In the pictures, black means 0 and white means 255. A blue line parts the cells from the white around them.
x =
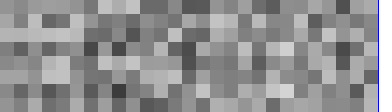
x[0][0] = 148
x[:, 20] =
[142, 136, 137, 207, 155, 140, 212, 158]
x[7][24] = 139
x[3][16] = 132
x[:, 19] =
[92, 135, 122, 181, 138, 179, 196, 108]
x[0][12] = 136
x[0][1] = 138
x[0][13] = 87
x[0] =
[148, 138, 154, 158, 156, 147, 119, 192, 173, 194, 106, 106, 136, 87, 89, 148, 132, 159, 109, 92, 142, 140, 167, 150, 80, 160, 171]
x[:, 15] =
[148, 195, 175, 146, 128, 132, 141, 176]
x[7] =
[148, 129, 171, 111, 123, 172, 113, 158, 101, 144, 88, 96, 122, 148, 114, 176, 168, 149, 170, 108, 158, 167, 162, 138, 139, 128, 182]
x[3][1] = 97
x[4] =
[137, 145, 134, 180, 193, 124, 114, 192, 170, 195, 156, 157, 151, 80, 118, 128, 119, 166, 93, 138, 155, 120, 169, 180, 87, 171, 154]
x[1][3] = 103
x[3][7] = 152
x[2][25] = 175
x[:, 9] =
[194, 108, 84, 139, 195, 123, 117, 144]
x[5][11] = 179
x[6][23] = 129
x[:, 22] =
[167, 93, 120, 170, 169, 118, 160, 162]
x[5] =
[163, 163, 147, 191, 193, 147, 117, 115, 152, 123, 175, 179, 190, 106, 160, 132, 127, 132, 115, 179, 140, 136, 118, 188, 143, 173, 103]
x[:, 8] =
[173, 128, 136, 72, 170, 152, 60, 101]
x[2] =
[180, 179, 185, 189, 194, 185, 111, 107, 136, 84, 129, 116, 191, 108, 102, 175, 160, 128, 140, 122, 137, 169, 120, 195, 148, 175, 133]
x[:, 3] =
[158, 103, 189, 101, 180, 191, 87, 111]

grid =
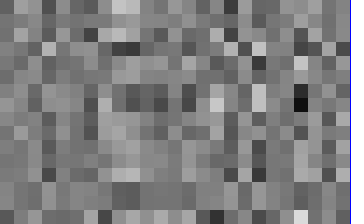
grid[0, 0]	97
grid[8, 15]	152
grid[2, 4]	151
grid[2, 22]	163
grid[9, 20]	139
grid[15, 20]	143
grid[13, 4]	120
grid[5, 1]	134
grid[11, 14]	124
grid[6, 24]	100
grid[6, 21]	44
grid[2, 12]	146
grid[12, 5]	107
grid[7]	[149, 134, 97, 142, 145, 134, 79, 175, 111, 80, 98, 73, 116, 71, 143, 199, 133, 109, 191, 139, 116, 15, 132, 120, 134]
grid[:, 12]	[151, 126, 146, 120, 116, 134, 132, 116, 117, 141, 118, 123, 122, 116, 116, 141]
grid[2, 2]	131
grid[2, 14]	111
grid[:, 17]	[155, 140, 147, 80, 146, 139, 101, 109, 149, 135, 152, 139, 165, 105, 107, 135]
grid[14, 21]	94
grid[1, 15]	111
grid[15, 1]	125
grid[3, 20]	130
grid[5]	[109, 134, 138, 102, 125, 113, 119, 121, 153, 157, 132, 130, 134, 139, 112, 112, 97, 139, 99, 114, 133, 154, 136, 118, 127]
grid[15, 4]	106
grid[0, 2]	146
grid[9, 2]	125
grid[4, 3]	97
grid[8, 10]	130
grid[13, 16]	150
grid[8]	[135, 124, 130, 92, 134, 116, 93, 159, 154, 150, 130, 109, 117, 133, 146, 152, 92, 149, 93, 127, 110, 124, 155, 87, 169]
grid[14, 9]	92
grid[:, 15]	[134, 111, 173, 124, 89, 112, 165, 199, 152, 163, 122, 104, 126, 128, 133, 50]
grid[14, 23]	132
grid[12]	[122, 125, 145, 73, 129, 107, 101, 146, 174, 182, 144, 127, 122, 158, 139, 126, 73, 165, 57, 119, 113, 170, 161, 80, 174]
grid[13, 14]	128
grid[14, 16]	148

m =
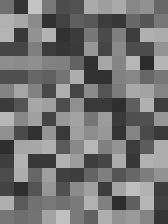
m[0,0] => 112
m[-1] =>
[118, 110, 115, 163, 192, 122, 97, 174, 146, 153, 132, 53]
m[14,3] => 120
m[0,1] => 51
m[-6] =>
[46, 166, 167, 176, 90, 137, 183, 128, 148, 60, 92, 173]
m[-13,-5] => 69
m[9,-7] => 159
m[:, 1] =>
[51, 167, 56, 70, 139, 79, 165, 84, 136, 74, 166, 178, 173, 47, 90, 110]
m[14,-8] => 112
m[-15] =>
[177, 167, 139, 49, 66, 95, 87, 60, 55, 103, 85, 119]
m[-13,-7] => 58
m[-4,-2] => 125
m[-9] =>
[59, 84, 167, 160, 77, 144, 57, 57, 46, 94, 176, 62]
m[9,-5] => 152
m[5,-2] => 102
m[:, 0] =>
[112, 177, 180, 70, 141, 78, 131, 59, 183, 144, 46, 62, 75, 67, 174, 118]
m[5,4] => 116
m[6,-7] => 69
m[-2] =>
[174, 90, 113, 120, 112, 122, 177, 128, 45, 95, 182, 65]
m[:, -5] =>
[158, 60, 74, 69, 167, 49, 84, 57, 156, 152, 128, 70, 127, 60, 128, 174]
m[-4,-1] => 146
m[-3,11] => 61
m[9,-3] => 132
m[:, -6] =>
[170, 87, 119, 151, 48, 50, 139, 57, 118, 141, 183, 62, 100, 160, 177, 97]
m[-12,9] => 183
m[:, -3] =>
[135, 103, 60, 76, 183, 135, 168, 94, 79, 132, 60, 55, 103, 191, 95, 153]
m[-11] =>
[78, 79, 102, 96, 116, 173, 50, 49, 130, 135, 102, 119]
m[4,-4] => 133
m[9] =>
[144, 74, 49, 149, 57, 159, 141, 152, 51, 132, 74, 58]
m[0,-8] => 76

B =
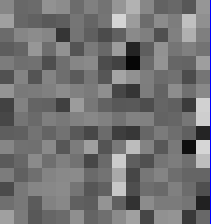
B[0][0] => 135
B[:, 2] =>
[107, 97, 140, 151, 113, 84, 123, 100, 106, 115, 112, 139, 111, 134, 91, 88]
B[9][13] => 96
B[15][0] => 160
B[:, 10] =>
[135, 108, 127, 94, 107, 126, 125, 77, 129, 102, 131, 80, 119, 110, 140, 70]
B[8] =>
[71, 117, 106, 127, 120, 130, 136, 129, 115, 130, 129, 99, 102, 119, 206]
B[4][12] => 102
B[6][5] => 129
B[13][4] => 139
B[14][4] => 136
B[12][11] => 132
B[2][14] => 127
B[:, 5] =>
[108, 117, 116, 84, 134, 91, 129, 156, 130, 89, 124, 114, 139, 117, 96, 143]
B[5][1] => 132
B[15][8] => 139
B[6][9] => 53
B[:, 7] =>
[115, 117, 75, 104, 76, 86, 143, 98, 129, 107, 84, 106, 115, 97, 148, 111]
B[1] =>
[160, 103, 97, 89, 94, 117, 101, 117, 213, 156, 108, 140, 125, 192, 144]
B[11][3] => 111
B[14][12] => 123
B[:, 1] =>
[104, 103, 134, 101, 111, 132, 121, 130, 117, 96, 113, 103, 96, 120, 120, 123]
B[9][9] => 55
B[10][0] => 134
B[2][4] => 53
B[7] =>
[66, 130, 100, 98, 64, 156, 119, 98, 88, 89, 77, 101, 96, 59, 209]

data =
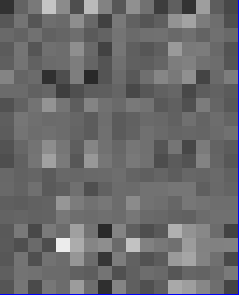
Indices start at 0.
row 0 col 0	50
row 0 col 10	113
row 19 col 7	116
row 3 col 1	117
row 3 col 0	91
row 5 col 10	111
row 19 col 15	106
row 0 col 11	61
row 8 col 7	110
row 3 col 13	122
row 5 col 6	41
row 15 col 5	110
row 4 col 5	125
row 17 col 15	129
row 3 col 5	143
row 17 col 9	194
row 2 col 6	90
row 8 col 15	109
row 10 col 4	118
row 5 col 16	125
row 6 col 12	102
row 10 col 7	113
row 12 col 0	104
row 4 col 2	97
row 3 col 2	85
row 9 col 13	103
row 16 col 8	132
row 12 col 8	110
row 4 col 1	116
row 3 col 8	118
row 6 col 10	87
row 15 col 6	108
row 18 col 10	82
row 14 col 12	102
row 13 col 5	112
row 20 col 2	74
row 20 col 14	135
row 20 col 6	109

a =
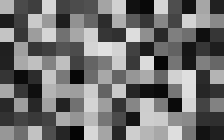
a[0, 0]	182
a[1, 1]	63
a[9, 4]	37
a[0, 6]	81
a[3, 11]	111
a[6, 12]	118
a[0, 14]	166
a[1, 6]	102
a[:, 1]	[74, 63, 55, 160, 169, 11, 55, 158, 68, 111]
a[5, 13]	223
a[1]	[28, 63, 202, 154, 30, 146, 102, 44, 174, 91, 55, 135, 68, 211, 173, 137]
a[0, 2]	62
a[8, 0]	50
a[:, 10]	[8, 55, 143, 26, 219, 171, 15, 205, 206, 182]
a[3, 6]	212
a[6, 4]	162
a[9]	[151, 111, 194, 78, 37, 4, 215, 165, 38, 206, 182, 168, 222, 118, 18, 31]
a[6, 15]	50
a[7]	[40, 158, 39, 162, 34, 113, 212, 158, 52, 134, 205, 123, 10, 213, 68, 130]
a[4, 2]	192
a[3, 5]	76
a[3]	[32, 160, 54, 63, 84, 76, 212, 225, 211, 65, 26, 111, 98, 21, 55, 30]
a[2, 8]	48
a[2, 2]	157
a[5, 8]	100
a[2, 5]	167
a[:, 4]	[66, 30, 113, 84, 191, 121, 162, 34, 172, 37]
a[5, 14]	43

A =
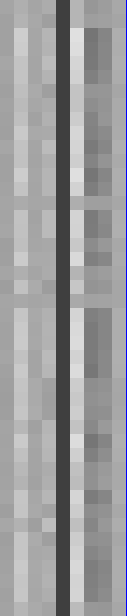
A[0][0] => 165
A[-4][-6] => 175
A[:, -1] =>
[168, 165, 174, 173, 175, 172, 166, 170, 170, 171, 175, 170, 174, 173, 167, 174, 175, 168, 171, 168, 166, 166, 173, 173, 173, 175, 174, 167, 166, 168, 171, 175, 173, 169, 169, 174, 168, 173, 167, 170, 173, 173, 171, 167]
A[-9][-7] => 167
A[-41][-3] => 120
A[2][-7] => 166
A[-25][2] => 165
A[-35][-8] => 201
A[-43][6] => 158
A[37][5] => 191
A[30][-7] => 161
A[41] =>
[164, 197, 168, 178, 63, 211, 128, 136, 173]
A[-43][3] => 159
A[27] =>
[159, 196, 170, 161, 63, 204, 142, 146, 167]
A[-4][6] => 126
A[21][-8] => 168
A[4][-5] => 63
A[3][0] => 161
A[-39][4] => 63
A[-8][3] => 163
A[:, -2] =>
[157, 160, 133, 135, 135, 141, 150, 148, 150, 139, 135, 148, 134, 140, 159, 139, 136, 152, 135, 157, 151, 163, 134, 134, 134, 137, 137, 146, 149, 144, 154, 133, 142, 154, 157, 134, 146, 152, 145, 141, 134, 136, 140, 151]
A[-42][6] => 117
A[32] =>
[164, 192, 164, 182, 63, 207, 128, 142, 173]
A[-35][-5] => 63
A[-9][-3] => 124
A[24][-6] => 178
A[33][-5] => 63
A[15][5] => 211
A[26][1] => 201
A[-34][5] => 212

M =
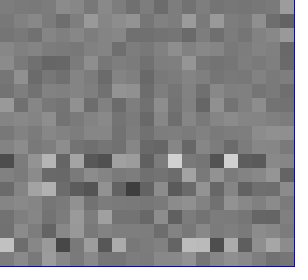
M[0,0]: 125
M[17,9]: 120
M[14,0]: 133
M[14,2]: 133
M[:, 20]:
[156, 99, 153, 105, 106, 126, 111, 114, 124, 143, 122, 134, 100, 139, 123, 128, 124, 140, 118]
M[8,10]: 105
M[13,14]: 147
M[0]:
[125, 122, 121, 124, 139, 135, 120, 137, 125, 112, 125, 108, 125, 114, 126, 116, 119, 117, 119, 122, 156]
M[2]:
[117, 121, 113, 133, 127, 135, 125, 132, 135, 112, 112, 115, 117, 106, 125, 111, 124, 117, 130, 136, 153]
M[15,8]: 115
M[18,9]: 125
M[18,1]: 138
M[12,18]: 136
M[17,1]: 109
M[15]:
[114, 127, 134, 115, 124, 154, 125, 160, 115, 115, 104, 141, 96, 124, 115, 124, 123, 118, 102, 101, 128]
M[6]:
[115, 126, 114, 130, 128, 132, 127, 113, 147, 144, 109, 126, 117, 130, 112, 136, 127, 128, 117, 122, 111]
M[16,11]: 109
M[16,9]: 126
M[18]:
[125, 138, 121, 156, 135, 122, 137, 118, 117, 125, 123, 136, 136, 146, 117, 134, 143, 137, 126, 113, 118]
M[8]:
[132, 136, 132, 142, 115, 122, 131, 137, 116, 123, 105, 135, 110, 134, 121, 133, 139, 133, 132, 128, 124]
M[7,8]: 107
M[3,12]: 142
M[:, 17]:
[117, 122, 117, 125, 126, 120, 128, 128, 133, 126, 124, 93, 131, 98, 136, 118, 122, 94, 137]
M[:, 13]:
[114, 155, 106, 129, 149, 132, 130, 129, 134, 123, 103, 121, 163, 106, 144, 124, 120, 188, 146]
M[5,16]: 121
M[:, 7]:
[137, 134, 132, 132, 119, 107, 113, 129, 137, 134, 117, 80, 132, 146, 124, 160, 131, 87, 118]
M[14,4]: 122
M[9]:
[120, 130, 123, 135, 130, 125, 134, 134, 114, 125, 113, 125, 126, 123, 129, 122, 125, 126, 140, 144, 143]
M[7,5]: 145
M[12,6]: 140
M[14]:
[133, 137, 133, 118, 122, 145, 114, 124, 122, 121, 119, 122, 139, 144, 130, 113, 146, 136, 128, 139, 123]
